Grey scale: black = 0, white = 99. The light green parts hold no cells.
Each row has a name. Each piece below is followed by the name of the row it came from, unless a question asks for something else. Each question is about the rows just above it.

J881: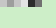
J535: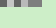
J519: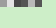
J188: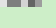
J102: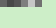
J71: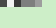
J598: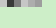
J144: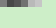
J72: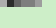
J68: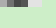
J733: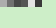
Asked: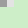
J519
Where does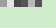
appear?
J519
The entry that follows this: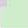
[39]
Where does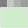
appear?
J598

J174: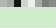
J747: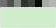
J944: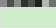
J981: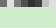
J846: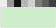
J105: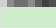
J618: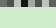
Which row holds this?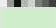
J846
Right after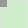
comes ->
[8]
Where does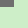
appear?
J105
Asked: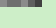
J105
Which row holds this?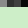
J747
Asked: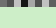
J618
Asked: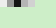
J846

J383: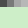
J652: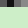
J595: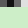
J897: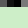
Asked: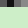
J652
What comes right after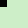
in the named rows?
[47]
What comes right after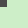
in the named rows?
[47]
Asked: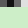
J595

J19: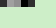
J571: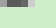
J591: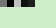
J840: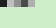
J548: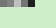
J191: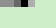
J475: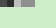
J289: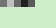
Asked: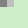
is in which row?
J548
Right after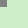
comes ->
[74]
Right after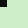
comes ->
[12]
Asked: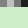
J548

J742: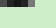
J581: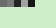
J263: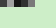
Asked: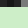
J742
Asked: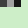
J263
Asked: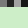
J581
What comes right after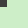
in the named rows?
[63]
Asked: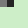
J581
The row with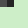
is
J742
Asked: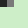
J742

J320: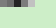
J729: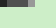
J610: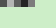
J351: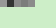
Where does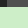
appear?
J729
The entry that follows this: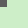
[14]
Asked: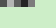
J610
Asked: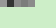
J351

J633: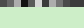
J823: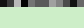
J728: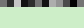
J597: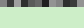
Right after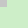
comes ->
[7]
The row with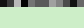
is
J823
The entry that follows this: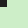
[57]
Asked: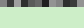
J597

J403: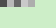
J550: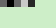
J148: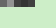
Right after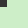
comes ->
[25]
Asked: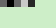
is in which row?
J550
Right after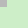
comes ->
[40]

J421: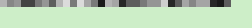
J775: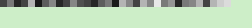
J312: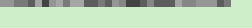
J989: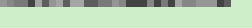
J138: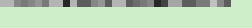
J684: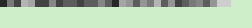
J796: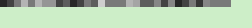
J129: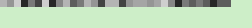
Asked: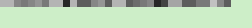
J138
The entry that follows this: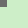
[47]
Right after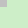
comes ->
[52]
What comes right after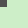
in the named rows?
[26]
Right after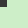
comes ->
[52]

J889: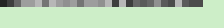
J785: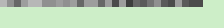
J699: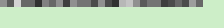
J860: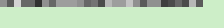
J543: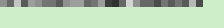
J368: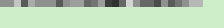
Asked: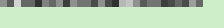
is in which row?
J699
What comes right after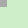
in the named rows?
[56]
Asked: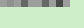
J785
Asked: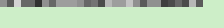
J860
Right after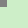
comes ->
[40]

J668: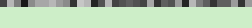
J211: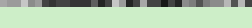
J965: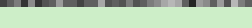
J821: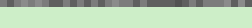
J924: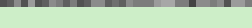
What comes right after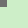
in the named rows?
[37]
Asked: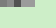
J924

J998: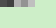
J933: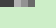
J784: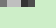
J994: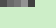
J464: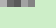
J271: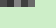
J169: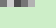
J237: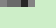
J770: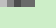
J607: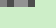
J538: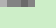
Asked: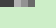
J933
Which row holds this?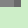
J538
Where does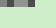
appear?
J607
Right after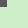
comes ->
[63]
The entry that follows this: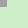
[51]

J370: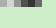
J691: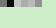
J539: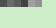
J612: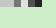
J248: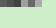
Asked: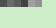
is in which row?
J539
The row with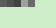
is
J248
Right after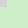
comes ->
[57]
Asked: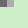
J248
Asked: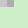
J691
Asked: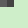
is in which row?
J539
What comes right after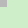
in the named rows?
[57]

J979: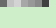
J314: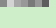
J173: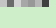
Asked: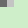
J979
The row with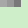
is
J314

